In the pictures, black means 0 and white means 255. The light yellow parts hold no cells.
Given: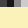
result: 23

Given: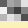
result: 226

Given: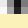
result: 167

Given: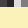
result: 40

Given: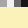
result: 241

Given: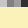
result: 129

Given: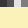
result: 84

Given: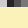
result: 37

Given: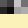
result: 11

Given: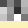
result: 145
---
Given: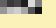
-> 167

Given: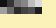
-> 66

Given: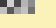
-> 168

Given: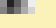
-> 117

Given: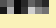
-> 205

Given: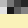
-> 24

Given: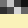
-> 74

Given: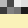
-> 129
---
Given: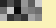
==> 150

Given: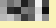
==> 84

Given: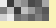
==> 74

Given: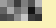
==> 126

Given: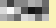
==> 176

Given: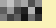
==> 167

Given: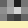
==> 155
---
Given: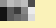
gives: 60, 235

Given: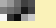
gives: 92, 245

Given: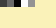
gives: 5, 252

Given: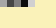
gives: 126, 208

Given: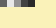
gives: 146, 232

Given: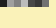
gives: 188, 188

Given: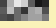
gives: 53, 232

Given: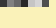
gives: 39, 213

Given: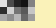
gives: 116, 225
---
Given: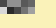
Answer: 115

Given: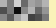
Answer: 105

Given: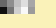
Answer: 248

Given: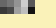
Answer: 190

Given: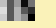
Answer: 88

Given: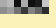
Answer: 99

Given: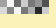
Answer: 41

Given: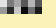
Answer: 111

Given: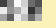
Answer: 52

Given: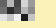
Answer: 182
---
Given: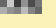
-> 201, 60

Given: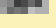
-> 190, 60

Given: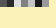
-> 222, 27

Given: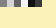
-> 244, 17

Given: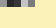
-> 196, 41

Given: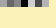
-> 207, 5

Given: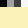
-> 247, 7

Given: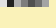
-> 225, 33

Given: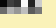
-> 247, 6
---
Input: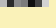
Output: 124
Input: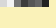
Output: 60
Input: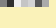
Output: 197
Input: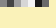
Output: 214
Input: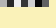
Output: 53
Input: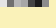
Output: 167
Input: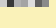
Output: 164
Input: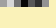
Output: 7
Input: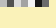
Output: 163
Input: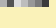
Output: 189
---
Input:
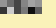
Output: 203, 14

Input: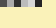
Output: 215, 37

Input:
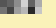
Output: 210, 41

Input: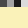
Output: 219, 28

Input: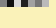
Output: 216, 15

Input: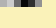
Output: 204, 7

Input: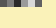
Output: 216, 42
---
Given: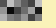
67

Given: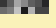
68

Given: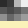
130

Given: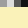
87

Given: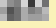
158

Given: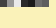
108

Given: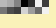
105

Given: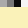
11
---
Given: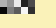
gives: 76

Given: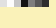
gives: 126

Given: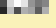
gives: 148

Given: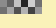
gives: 207

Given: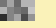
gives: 180

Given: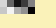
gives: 129

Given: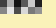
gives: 202
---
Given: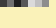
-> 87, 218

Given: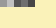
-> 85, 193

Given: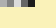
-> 219, 219

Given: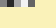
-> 170, 242

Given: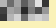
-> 41, 225

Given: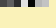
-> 226, 226

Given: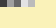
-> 104, 227

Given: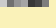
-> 165, 203

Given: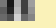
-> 183, 209
